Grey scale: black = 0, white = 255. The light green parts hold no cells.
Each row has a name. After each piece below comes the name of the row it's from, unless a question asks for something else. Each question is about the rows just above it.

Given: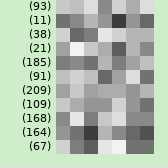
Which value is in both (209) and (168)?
[200]
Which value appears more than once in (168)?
[137]
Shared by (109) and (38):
[209]
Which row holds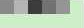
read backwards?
(164)
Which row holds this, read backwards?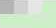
(38)

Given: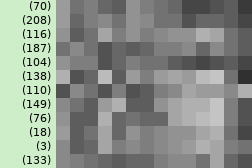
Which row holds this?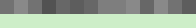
(187)
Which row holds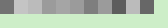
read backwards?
(138)
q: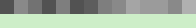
(110)
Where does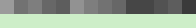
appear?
(70)

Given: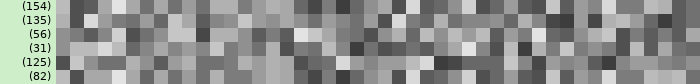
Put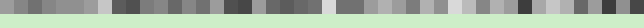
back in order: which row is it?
(125)
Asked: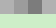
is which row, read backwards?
(154)

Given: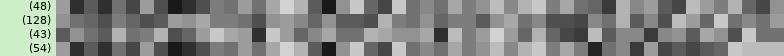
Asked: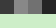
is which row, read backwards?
(54)
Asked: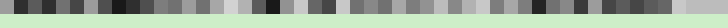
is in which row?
(54)

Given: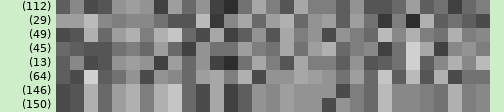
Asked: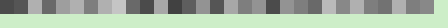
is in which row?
(49)
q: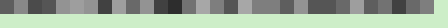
(112)
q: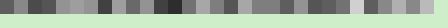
(13)

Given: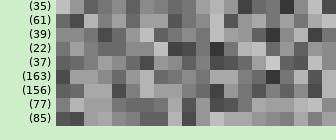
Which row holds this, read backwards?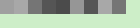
(77)
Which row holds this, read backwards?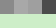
(85)
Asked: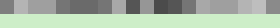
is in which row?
(77)
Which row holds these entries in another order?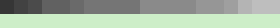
(39)
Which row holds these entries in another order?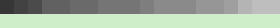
(35)
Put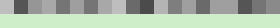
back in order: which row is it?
(61)

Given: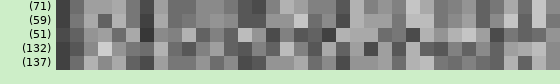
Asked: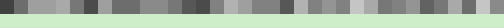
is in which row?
(71)
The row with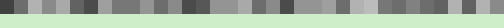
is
(137)

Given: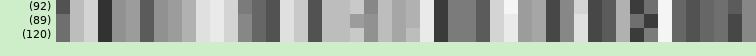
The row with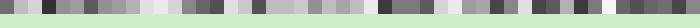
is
(120)
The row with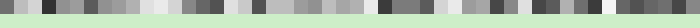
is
(89)
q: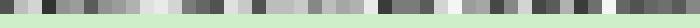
(92)
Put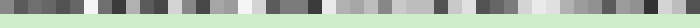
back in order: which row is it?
(92)

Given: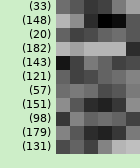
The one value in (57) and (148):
[87]
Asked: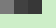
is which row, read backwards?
(33)
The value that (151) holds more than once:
[141]
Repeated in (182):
[181]
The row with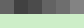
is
(121)
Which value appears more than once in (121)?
[99]

